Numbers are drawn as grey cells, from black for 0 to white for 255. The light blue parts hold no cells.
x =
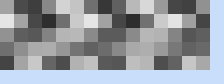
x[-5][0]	163
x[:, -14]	[75, 164, 94, 143, 164]
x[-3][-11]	181
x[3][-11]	150
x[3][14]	105
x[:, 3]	[136, 46, 131, 173, 101]
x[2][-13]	88
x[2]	[146, 94, 88, 131, 181, 184, 138, 91, 91, 138, 183, 179, 132, 86, 95]
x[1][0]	229
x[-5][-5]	216
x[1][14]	69
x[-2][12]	120
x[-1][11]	78
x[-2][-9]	97
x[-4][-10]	202
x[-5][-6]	185
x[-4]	[229, 164, 72, 46, 111, 202, 229, 162, 70, 45, 113, 203, 227, 160, 69]
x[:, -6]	[185, 45, 138, 169, 190]
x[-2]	[111, 143, 171, 173, 150, 116, 97, 108, 137, 169, 174, 154, 120, 98, 105]
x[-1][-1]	168

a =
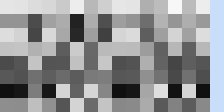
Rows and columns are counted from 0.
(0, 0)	229
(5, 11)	114
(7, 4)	85
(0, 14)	237
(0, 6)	184
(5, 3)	94
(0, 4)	202
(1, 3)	161
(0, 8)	230
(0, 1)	227
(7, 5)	212
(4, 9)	83
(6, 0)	16
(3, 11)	97
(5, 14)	78
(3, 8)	188
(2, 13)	161
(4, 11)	99
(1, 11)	179
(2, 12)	212
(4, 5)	193
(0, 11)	188
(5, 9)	89
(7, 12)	130
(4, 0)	75
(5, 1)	82
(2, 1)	211
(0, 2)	220
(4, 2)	196
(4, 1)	85
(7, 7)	196
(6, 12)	18
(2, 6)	159
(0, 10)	175
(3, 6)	104

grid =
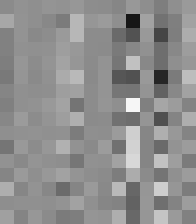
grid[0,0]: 139
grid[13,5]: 133
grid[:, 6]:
[141, 150, 140, 140, 139, 138, 140, 140, 139, 143, 138, 145, 142, 154, 144, 149]
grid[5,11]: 38
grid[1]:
[167, 147, 143, 136, 123, 183, 150, 155, 143, 22, 162, 114, 127, 162]
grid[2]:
[129, 147, 137, 141, 154, 183, 140, 140, 106, 82, 153, 69, 126, 173]
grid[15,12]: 154
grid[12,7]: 139
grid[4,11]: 110
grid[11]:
[146, 137, 148, 144, 142, 118, 145, 144, 162, 216, 133, 194, 158, 123]
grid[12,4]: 162
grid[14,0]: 142
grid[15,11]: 196
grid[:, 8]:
[134, 143, 106, 122, 118, 86, 118, 143, 113, 155, 113, 162, 125, 185, 131, 174]
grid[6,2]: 142
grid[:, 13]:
[154, 162, 173, 157, 151, 189, 162, 131, 174, 132, 156, 123, 156, 124, 157, 129]
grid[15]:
[160, 132, 151, 139, 123, 126, 149, 147, 174, 104, 150, 196, 154, 129]
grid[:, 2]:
[143, 143, 137, 144, 140, 138, 142, 146, 140, 146, 140, 148, 143, 147, 144, 151]
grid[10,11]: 106
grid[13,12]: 150
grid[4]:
[126, 150, 140, 148, 163, 150, 139, 147, 118, 193, 136, 110, 143, 151]
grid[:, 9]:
[152, 22, 82, 135, 193, 81, 117, 246, 109, 207, 210, 216, 172, 103, 98, 104]
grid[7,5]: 116
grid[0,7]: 140
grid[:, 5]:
[151, 183, 183, 152, 150, 185, 161, 116, 175, 124, 146, 118, 148, 133, 162, 126]
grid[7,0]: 128
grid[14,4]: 147

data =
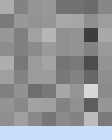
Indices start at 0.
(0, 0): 173
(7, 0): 148
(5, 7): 143
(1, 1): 152
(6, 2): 110
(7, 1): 137
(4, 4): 117
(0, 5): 113
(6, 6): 216
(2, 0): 152
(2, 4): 144
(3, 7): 153
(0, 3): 152
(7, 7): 150
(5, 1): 131
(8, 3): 118
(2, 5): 147
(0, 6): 107
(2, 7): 169
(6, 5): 149

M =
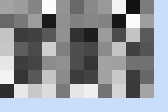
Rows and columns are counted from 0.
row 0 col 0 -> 163
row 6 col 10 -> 164
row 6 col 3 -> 220
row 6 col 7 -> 115
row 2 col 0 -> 196
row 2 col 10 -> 90
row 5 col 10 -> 103
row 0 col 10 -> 124
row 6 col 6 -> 239
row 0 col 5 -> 104
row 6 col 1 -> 232
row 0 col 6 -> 137
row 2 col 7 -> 156
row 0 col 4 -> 147
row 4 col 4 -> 144
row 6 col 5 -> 229
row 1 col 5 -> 129
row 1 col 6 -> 134
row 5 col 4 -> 139
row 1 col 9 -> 251
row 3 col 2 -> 74
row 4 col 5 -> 77
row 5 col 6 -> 67
